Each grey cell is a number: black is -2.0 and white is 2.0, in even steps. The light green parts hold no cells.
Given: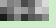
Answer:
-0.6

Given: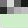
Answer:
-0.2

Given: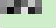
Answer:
0.3

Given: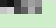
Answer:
-1.5

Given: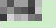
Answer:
-0.1

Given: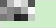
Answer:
0.5
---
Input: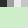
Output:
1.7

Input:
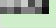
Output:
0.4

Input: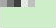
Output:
-1.0

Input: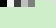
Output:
-1.0

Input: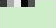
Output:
1.7

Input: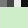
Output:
1.7

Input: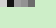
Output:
0.5
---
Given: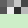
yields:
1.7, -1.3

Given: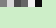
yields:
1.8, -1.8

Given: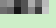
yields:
1.1, -1.7

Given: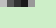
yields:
1.0, -1.6

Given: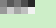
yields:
1.8, -1.4

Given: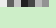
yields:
1.7, -1.5

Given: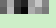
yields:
1.1, -1.9

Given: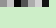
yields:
1.3, -1.9

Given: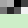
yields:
1.8, -2.0
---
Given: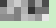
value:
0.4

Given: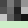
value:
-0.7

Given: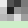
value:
1.1

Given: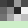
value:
-0.4

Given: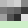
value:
-0.1

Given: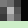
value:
-0.9

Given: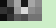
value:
-1.2

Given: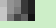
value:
1.1
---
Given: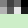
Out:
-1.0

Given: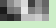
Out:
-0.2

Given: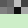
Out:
-0.4

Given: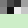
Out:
-0.9

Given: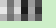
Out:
0.0

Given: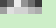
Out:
-0.3

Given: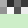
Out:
-1.3
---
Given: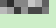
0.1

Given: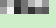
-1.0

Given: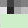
-0.2

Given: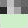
-0.2

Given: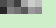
-1.0

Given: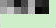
-1.7
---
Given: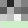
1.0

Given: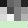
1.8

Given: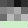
0.9

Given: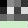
0.0

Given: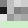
0.4

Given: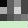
-0.7
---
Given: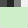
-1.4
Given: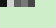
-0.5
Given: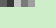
1.1
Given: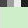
0.5
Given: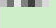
-1.0
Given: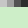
0.5
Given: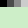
-0.8
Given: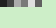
-0.1
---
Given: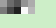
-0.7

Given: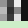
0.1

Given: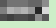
0.6

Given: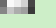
1.7

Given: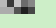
1.1

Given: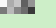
1.1

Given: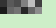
-0.8

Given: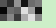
-0.5
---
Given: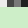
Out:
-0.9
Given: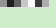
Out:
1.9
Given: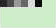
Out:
-0.4
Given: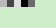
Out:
1.5
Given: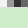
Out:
0.4
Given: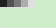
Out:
-0.1
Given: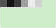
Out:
0.5
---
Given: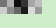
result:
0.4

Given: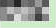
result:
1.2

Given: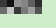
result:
-0.7

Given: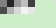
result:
1.6

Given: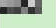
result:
-0.6

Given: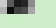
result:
0.6
